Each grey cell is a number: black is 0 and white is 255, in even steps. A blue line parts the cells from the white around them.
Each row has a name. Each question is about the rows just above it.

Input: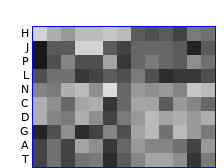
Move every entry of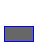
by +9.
[112 112]
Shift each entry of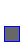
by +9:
[112]
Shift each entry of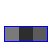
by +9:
[131 54 100]
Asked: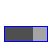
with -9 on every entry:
[70 70 155]
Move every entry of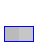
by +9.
[195 207]

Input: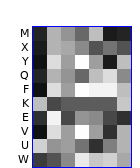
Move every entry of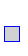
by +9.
[218]
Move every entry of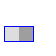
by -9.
[212 149]
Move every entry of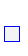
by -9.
[234]
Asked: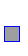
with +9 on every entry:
[167]
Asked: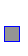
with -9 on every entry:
[139]
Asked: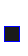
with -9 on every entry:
[18]

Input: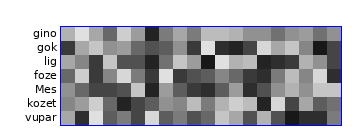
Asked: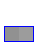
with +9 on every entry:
[154 165]
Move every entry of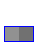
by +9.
[154 122]
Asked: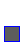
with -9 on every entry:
[84]
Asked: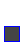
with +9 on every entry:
[78]

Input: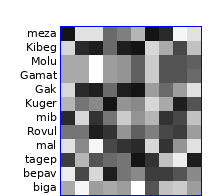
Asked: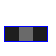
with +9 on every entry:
[39 115 39]
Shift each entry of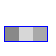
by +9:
[146 224 178]
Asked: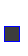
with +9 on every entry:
[70]
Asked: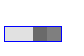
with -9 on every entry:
[216 216 97 118]

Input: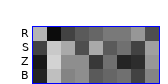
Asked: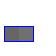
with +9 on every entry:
[111 121]
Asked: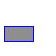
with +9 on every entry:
[151 151]
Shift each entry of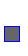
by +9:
[111]

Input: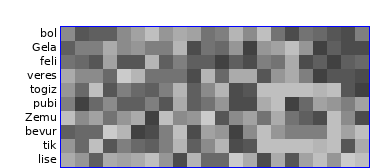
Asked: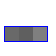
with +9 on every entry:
[114 104 136]
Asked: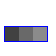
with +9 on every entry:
[74 114 148]
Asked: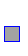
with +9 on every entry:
[171]
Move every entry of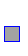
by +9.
[171]

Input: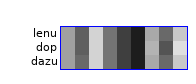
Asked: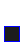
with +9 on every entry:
[38]
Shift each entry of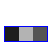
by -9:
[20 170 75]
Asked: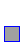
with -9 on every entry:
[151]
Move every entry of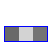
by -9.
[96 202 107]
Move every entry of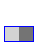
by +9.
[220 125]
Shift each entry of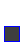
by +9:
[72]

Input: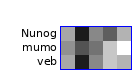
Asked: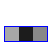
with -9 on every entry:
[158 19 127]
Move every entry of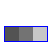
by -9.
[74 106 190]

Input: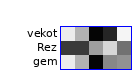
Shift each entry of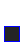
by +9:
[46]
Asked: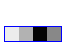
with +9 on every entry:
[245 187 14 145]
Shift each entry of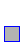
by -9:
[169]
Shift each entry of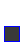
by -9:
[49]

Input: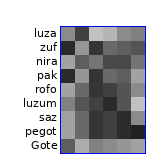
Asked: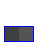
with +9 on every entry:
[73 93]
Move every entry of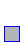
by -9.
[172]
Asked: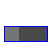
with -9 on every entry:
[108 64 64]
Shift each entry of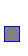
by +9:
[138]

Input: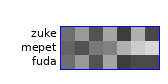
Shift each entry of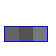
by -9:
[91 73 111]
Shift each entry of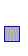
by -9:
[167]
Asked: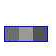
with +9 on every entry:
[120 162 91]
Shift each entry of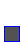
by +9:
[91]
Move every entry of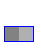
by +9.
[139 185]

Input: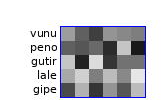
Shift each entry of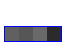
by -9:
[87 77 96 34]
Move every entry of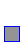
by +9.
[157]
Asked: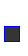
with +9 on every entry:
[62]
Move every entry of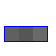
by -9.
[87 77 96]
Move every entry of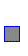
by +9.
[145]
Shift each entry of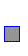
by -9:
[139]
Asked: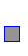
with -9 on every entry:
[139]

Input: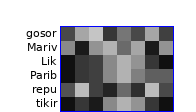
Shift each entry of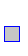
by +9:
[206]
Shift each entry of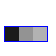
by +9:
[35 156 187]
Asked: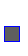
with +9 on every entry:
[104]
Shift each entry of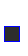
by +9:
[55]
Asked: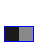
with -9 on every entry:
[17 128]

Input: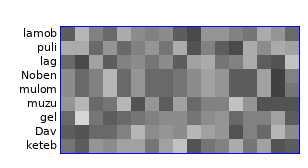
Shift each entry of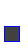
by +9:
[74]
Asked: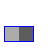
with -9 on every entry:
[162 84]

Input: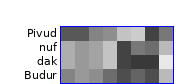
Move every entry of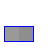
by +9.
[162 151]
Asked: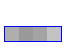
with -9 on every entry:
[165 144 154 186]
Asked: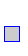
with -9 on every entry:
[195]
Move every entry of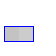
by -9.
[186 195]
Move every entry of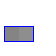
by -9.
[123 133]
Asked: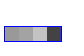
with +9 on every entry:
[162 172 204 76]
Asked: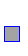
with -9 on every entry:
[154]

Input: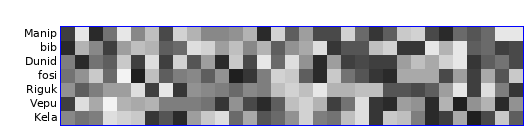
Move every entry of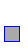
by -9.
[160]
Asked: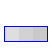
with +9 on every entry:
[231 219 210]

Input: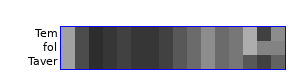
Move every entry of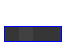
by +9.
[63 74 63 63]
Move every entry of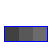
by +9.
[74 97 116]
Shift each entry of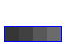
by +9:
[63 74 97 116]
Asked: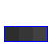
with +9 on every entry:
[54 63 74]

